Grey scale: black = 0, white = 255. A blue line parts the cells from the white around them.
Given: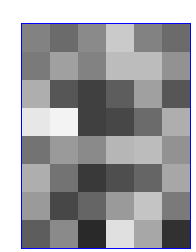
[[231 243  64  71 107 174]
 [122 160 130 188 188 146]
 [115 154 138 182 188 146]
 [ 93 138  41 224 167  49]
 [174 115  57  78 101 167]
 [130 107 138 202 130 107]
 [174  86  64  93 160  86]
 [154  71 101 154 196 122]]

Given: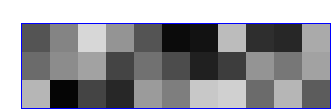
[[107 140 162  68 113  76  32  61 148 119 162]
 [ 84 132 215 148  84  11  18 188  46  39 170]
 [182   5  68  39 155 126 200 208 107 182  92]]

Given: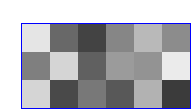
[[127 213  96 155 147 235]
 [229 104  67 134 185 140]
 [213  73 120  88 178  59]]

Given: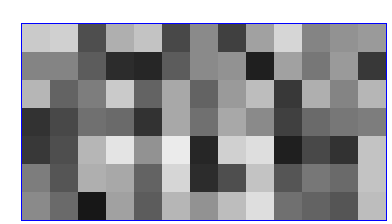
[[202 208  78 175 195  72 138  64 161 214 132 146 154]
 [132 132  92  44  38  92 138 146  31 161 119 154  56]
 [138 106  23 161  92 182 146 189 222 112  99  85 189]
 [182  99 125 202  99 168  99 154 189  56 175 132 182]
 [125  85 175 168  99 214  44  78 195  85 119 106 195]
 [ 56  78 182 228 146 235  38 208 222  31  72  50 195]
 [ 50  72 112 106  50 168 112 168 138  64 106 119 125]]

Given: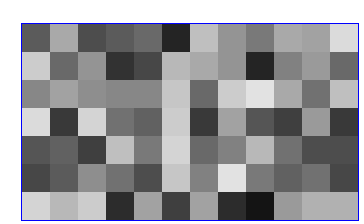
[[212 184 204  44 162  63 162  44  20 154 177 177]
 [ 91 169  77  91 105  36 191 148 121 169 162 219]
 [135 162 142 135 135 198 105 204 226 169 113 191]
 [204 105 148  50  71 184 169 148  36 129 154 105]
 [ 85  97  63 191 121 212 105 129 184 113  77  77]
 [ 71  91 142 113  77 198 129 226 121  97 113  71]
 [219  57 212 113  97 204  57 162  85  63 154  57]]

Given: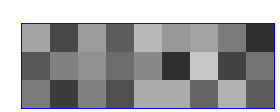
[[ 87 129 144 108 136  47 198  66 115]
 [163  72 157  93 184 151 163 123  47]
 [123  60 129  80 171 171 100 177  93]]
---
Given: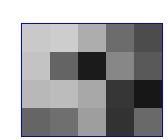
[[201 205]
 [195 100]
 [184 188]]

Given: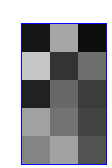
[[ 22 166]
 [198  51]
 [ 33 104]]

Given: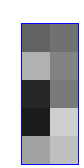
[[ 98 113]
 [177 131]
 [ 38 121]]

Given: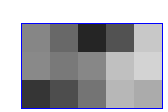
[[134 104]
 [137 121]
 [ 53  77]]

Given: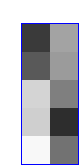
[[ 58 163]
 [ 89 155]
 [212 127]]

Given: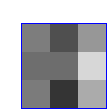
[[125  79]
 [110 109]
 [123  52]]
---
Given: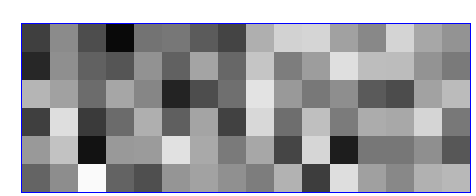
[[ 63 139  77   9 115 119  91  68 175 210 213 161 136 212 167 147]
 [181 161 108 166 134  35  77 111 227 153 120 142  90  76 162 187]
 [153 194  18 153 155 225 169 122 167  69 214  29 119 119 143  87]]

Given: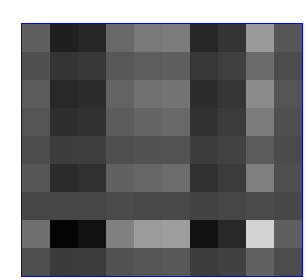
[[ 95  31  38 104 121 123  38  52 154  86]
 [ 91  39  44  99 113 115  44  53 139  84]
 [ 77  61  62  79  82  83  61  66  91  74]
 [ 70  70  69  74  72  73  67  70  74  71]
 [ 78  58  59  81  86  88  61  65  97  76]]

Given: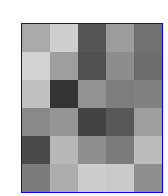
[[170 207  86 156 113]
 [193  51 146 126 129]
 [ 73 183 143 124 188]]

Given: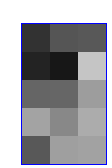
[[ 50  85  88]
 [101 102 157]
 [ 88 159 162]]

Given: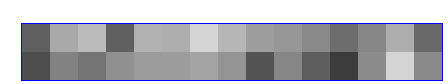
[[ 95 169 186  96 177 174 212 182 158 151 138 109 134 173 104]]

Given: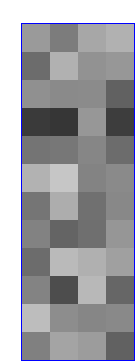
[[154 124 167 177]
 [144 138 139  97]
 [116 119 134 108]
 [117 173 112 136]
 [108 186 176 160]
 [189 141 134 137]]

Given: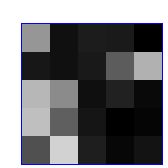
[[150  16  28  26   0]
 [183 139  15  33   9]
 [ 80 210  30   7  19]]

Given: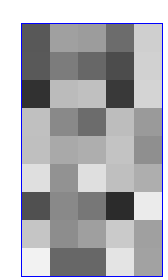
[[ 88 160 156 108 207]
 [ 49 187 192  57 212]
 [191 169 174 195 143]
 [ 80 137 119  43 235]
 [242 103 103 228 162]]
